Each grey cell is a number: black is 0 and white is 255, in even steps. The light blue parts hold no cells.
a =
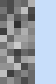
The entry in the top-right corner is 175
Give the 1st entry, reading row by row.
88
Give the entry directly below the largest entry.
63
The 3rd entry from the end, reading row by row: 117
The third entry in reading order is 117
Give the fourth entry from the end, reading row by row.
147
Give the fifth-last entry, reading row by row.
117
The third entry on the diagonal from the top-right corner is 88
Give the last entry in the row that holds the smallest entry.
147
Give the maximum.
203
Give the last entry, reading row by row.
104
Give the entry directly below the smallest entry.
131
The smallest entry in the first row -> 75
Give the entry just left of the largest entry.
163
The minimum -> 49
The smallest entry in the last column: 63
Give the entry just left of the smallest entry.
175

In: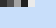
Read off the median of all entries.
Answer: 83
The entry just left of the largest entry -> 32

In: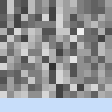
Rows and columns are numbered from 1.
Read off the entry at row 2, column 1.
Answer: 82
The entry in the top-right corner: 159
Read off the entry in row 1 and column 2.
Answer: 199
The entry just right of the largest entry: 112
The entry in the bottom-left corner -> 214
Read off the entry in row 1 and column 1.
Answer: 82
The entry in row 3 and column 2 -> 143
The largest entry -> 240
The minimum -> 51
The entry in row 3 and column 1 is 97
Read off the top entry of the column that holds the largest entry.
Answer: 127
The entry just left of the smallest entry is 199
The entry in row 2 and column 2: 199
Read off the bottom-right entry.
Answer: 159
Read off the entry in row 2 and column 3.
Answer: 112
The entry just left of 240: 82

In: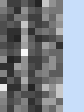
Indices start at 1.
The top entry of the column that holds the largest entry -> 92
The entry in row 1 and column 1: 145
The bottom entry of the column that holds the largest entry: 119
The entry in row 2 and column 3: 48
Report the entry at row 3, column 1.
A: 92
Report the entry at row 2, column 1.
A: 119
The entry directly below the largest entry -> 145
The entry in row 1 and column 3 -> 63
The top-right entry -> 119
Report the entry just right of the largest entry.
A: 92
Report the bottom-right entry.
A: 160
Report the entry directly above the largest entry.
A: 160
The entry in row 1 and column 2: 63
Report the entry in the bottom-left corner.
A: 119
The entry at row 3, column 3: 119
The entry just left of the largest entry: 92

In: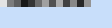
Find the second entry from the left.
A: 124
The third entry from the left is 94
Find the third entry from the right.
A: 136
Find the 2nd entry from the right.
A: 39

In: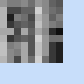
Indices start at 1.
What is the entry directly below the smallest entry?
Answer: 111
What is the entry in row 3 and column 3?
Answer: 125
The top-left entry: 151
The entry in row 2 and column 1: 180
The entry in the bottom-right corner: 31
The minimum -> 15
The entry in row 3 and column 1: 180
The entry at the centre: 98
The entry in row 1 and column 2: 125
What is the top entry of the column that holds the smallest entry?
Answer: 85
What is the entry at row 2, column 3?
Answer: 72
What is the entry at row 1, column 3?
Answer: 125
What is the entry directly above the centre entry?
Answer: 85
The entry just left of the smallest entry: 43
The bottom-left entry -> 180

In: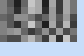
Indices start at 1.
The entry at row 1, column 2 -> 88
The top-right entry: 117
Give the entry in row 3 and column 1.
102
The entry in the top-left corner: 129
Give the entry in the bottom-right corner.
88
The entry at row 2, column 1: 129
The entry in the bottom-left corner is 102
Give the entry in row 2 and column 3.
45
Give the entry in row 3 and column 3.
143
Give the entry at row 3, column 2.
88
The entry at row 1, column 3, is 31

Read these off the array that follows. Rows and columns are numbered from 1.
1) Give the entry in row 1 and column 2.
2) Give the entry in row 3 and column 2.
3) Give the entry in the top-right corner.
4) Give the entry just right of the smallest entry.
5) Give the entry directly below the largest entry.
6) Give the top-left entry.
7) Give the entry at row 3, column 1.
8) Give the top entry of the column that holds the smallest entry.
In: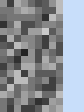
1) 63
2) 118
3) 188
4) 146
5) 63
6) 146
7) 106
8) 146

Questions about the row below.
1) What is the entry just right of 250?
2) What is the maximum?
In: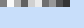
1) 179
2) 250

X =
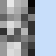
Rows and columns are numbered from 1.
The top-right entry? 5
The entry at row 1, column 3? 182
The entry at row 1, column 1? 142
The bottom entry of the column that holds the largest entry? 220
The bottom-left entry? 155
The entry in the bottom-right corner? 33
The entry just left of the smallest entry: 170
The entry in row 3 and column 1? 99
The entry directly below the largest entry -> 194
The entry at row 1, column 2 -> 232

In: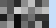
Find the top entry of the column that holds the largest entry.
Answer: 41
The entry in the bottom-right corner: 41
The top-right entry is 125
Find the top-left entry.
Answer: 95
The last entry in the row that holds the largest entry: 192
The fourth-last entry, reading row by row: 111
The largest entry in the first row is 192
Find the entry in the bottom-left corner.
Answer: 125

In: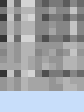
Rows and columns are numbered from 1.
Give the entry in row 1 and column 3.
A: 106
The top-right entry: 106
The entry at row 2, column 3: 149
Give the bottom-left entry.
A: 149
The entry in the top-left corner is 53
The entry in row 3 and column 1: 53
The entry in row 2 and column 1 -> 121
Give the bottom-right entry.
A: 165
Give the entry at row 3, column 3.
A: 106
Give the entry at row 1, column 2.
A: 196
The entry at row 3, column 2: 196

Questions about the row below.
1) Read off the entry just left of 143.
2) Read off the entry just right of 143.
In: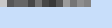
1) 117
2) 131
